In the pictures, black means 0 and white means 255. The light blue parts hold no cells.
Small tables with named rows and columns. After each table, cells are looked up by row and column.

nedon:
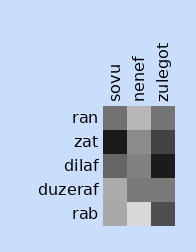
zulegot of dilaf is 27
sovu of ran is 113
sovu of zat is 26
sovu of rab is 168
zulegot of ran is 116
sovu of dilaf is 101
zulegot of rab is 78

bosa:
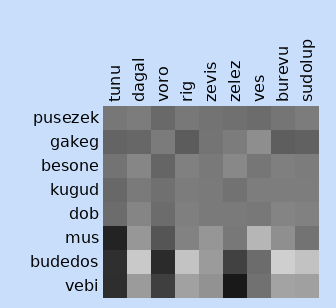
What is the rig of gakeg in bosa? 92
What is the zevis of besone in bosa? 121
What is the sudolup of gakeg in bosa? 97
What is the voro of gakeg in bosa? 123
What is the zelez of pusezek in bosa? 112
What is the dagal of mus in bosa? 151

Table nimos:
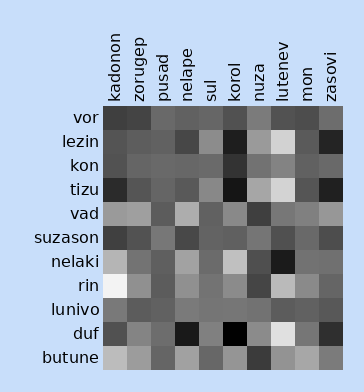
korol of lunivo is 118
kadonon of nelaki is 181
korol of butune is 149
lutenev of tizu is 211
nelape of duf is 25
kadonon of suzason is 64
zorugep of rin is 144

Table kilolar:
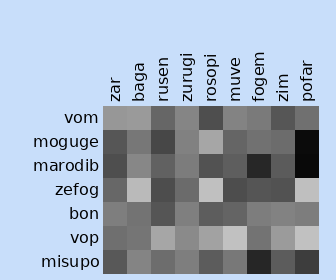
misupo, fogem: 38
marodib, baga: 135
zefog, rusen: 77
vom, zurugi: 133
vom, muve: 131
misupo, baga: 132
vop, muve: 193
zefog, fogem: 85
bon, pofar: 125
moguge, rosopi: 166
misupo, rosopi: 92
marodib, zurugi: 124
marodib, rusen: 97
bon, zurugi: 127
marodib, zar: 78
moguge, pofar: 11
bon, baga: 115
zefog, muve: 77
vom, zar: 151

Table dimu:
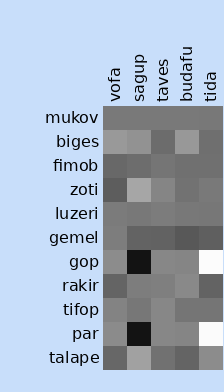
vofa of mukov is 121
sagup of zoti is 166
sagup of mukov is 121
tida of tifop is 117
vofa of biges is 153
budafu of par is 133
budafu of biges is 152
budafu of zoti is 114
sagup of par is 19

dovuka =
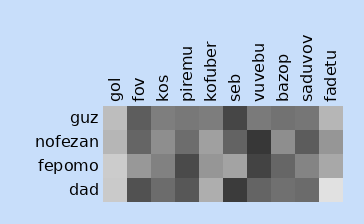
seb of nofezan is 99
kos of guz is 126
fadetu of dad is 225
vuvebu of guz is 122
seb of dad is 59
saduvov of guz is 118
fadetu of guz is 182
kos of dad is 108
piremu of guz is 120
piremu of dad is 87
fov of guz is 93
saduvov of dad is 107
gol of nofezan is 182
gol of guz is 189
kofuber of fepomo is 150
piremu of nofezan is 109
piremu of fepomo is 74

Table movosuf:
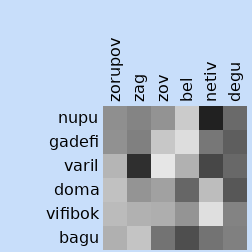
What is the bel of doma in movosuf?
102
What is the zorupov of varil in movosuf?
181
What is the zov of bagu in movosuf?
115
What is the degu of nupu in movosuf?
106
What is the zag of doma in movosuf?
148
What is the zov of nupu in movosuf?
147
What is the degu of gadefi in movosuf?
94
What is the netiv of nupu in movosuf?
33
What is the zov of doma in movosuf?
161
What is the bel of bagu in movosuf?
78
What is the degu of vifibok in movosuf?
131
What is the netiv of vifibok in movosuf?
223
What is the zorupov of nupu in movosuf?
143
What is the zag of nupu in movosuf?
132
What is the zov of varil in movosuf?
230
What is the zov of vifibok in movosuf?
174
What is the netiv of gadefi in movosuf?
119
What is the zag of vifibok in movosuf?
177
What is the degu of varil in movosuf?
104

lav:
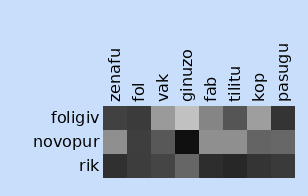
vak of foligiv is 154
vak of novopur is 88
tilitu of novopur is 143
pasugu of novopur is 103
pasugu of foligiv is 52
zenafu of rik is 48
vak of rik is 69
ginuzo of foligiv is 193
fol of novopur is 62
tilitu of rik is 39
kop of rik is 52
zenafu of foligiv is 65
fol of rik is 61
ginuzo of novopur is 16
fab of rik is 45
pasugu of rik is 58
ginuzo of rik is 102
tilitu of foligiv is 85
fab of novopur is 143
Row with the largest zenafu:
novopur

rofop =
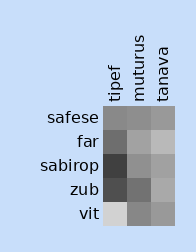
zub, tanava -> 169
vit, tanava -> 153
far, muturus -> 162
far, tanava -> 185
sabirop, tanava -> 161
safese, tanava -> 153
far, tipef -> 110
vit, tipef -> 210

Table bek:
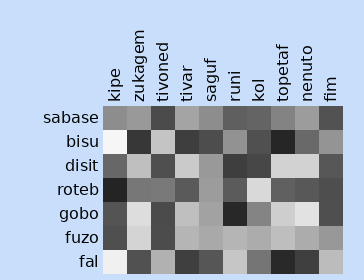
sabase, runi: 95
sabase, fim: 82
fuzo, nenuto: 172
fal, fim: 188
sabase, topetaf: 131
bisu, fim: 148
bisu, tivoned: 196

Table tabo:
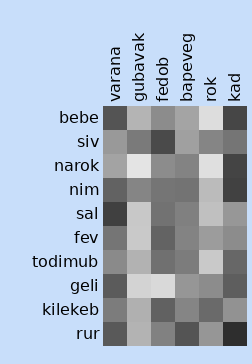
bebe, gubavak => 180
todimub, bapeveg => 124
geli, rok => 140
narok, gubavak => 228
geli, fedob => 217
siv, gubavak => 122
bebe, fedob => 140
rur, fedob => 129
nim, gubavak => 133
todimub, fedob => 112
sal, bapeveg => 128
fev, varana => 117
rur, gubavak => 179
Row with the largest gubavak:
narok

